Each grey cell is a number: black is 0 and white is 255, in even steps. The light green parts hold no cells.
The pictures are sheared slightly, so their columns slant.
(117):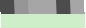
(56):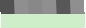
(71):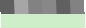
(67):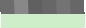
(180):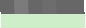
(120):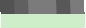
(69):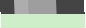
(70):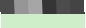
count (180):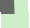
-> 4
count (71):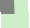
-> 2
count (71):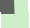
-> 2
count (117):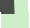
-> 2
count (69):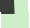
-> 0
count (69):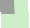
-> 2

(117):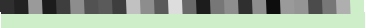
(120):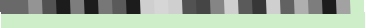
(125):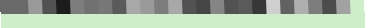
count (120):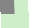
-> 1
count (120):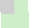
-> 4

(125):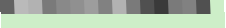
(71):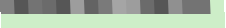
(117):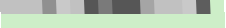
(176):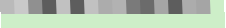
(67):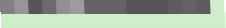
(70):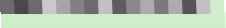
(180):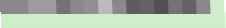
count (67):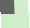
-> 4
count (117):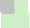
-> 6
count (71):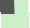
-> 3
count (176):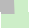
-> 1
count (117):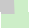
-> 2
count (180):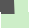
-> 0

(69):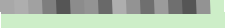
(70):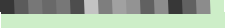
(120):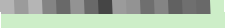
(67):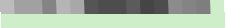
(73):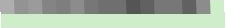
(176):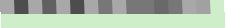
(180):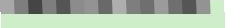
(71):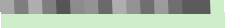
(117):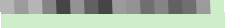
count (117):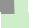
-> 2
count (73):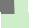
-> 3
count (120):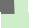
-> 2
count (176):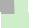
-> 0
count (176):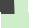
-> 0

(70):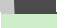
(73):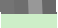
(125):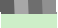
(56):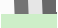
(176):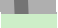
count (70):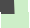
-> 3
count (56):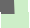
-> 1
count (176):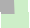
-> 3
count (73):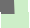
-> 1

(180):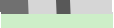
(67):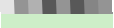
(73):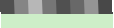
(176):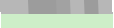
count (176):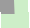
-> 3
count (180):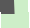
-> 1
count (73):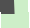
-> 2
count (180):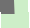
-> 2
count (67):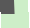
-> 2
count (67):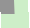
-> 3
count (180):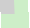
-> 0

